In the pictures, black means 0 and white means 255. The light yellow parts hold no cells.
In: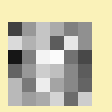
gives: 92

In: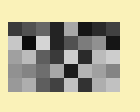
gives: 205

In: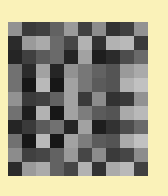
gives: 193

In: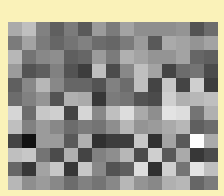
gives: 75

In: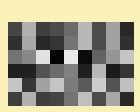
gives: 54

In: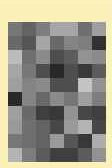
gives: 71

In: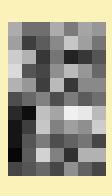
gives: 70
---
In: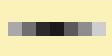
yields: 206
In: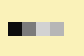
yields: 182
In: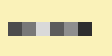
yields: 46
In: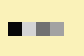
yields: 162
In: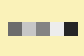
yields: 37
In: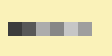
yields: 158
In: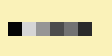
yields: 42
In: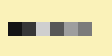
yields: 123
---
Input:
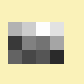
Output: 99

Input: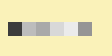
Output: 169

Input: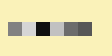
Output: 16

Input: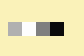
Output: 176

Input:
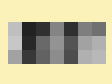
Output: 140

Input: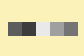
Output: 60

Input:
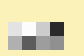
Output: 176
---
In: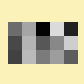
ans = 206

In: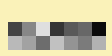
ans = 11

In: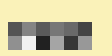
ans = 68

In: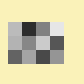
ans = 86

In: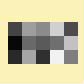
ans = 194

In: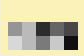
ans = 71

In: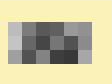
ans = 139
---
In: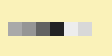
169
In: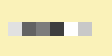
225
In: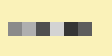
138
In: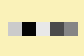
203
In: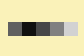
96
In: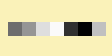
109
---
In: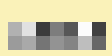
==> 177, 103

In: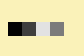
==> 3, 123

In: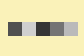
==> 80, 186

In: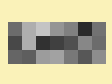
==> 108, 141

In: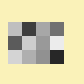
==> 191, 39

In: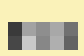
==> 58, 99

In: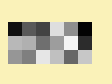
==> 16, 199

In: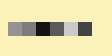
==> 147, 68

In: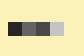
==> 38, 196
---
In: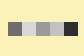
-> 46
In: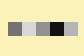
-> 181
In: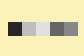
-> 135
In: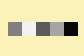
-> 7
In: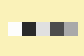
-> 169
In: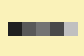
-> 192
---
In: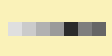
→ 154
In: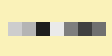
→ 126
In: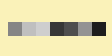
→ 133
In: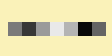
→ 122
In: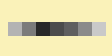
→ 123
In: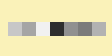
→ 165
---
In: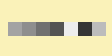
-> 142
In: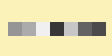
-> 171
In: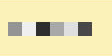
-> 239
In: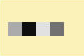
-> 15
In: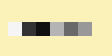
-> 51
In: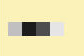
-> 28
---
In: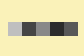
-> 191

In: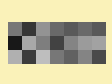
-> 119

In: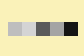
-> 190

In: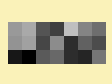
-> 153

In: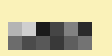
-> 180

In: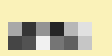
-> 168

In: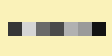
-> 54

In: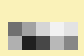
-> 112

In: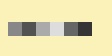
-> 136
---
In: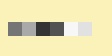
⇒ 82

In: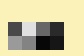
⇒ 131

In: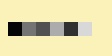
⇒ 172

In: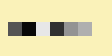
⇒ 48

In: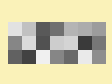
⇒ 105

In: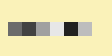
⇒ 231
